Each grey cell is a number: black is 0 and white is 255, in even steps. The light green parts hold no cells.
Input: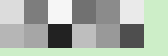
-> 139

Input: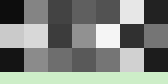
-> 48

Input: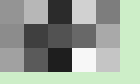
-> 104

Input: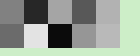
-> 88

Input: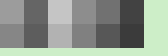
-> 113

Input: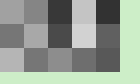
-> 210

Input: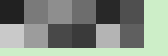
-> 40

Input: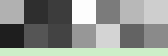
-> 184

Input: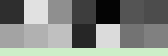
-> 84
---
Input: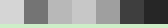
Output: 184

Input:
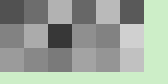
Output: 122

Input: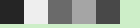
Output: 106

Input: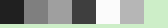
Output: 159

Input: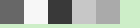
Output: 57

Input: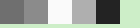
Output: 250
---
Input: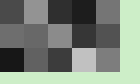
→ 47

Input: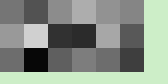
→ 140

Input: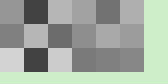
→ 182

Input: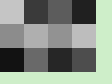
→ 92

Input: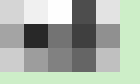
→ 254

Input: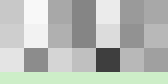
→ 168

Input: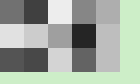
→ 237
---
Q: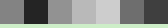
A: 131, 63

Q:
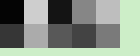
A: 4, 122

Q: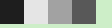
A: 30, 88

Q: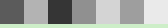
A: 91, 234

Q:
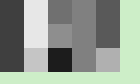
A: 63, 176

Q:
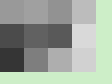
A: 153, 209
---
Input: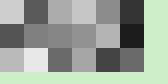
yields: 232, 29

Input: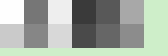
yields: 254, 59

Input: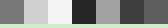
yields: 244, 38

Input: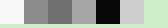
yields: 247, 9

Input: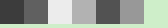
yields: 236, 60

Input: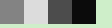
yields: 220, 11

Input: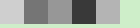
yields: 207, 57

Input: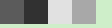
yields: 225, 49
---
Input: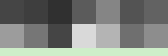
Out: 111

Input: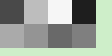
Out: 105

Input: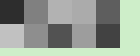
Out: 157

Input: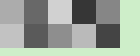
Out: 186

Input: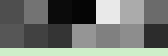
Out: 141

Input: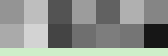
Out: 117

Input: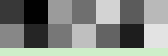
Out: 29

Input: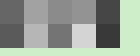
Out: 212

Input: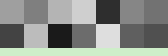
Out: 95

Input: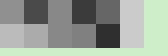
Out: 47
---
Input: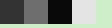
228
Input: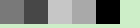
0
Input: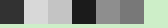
120
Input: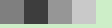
201
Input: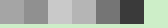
58
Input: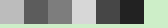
34
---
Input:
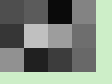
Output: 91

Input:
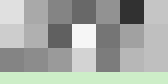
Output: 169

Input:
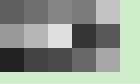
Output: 110

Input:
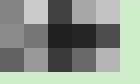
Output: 203

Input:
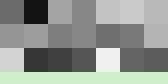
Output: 20

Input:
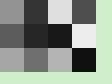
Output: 52
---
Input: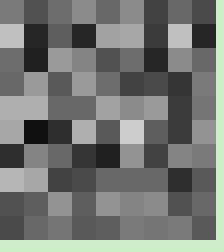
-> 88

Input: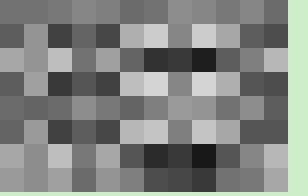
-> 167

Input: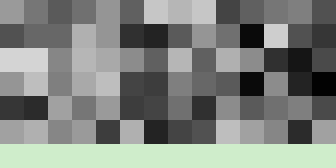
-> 161

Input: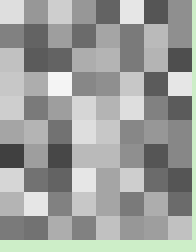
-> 193

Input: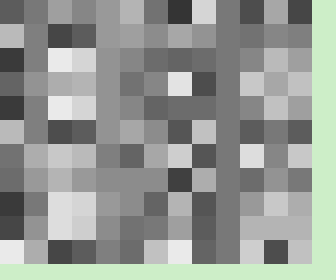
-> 193

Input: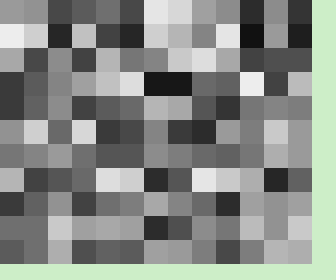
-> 174
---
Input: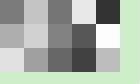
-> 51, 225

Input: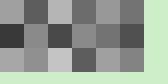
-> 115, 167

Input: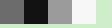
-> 247, 108

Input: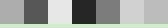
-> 188, 173

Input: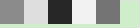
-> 116, 139

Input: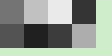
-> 52, 83

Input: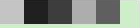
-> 95, 196

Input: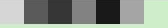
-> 165, 214
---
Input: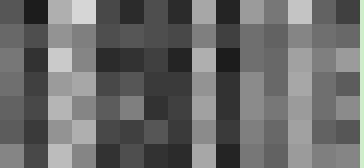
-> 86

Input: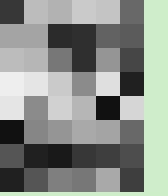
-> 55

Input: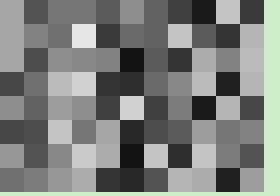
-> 165

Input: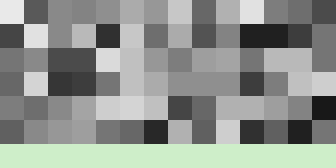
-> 233

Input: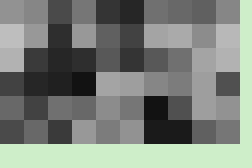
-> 145
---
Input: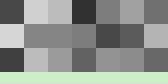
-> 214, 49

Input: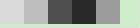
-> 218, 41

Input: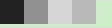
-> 213, 33

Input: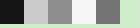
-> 246, 21

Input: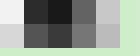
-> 242, 25

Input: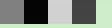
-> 209, 4

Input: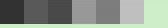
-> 191, 50

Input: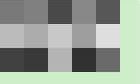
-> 222, 49
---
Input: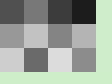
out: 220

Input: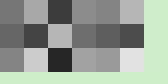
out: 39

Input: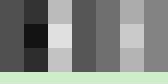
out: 195

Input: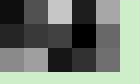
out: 22

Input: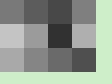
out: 106

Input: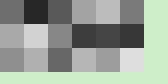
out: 103
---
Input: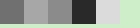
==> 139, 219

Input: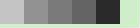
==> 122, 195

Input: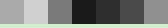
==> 26, 208

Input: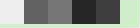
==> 118, 238

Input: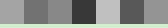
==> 57, 191

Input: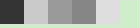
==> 154, 221

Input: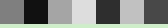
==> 221, 221

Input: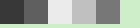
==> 235, 235

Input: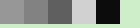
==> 95, 209

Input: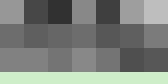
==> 109, 190
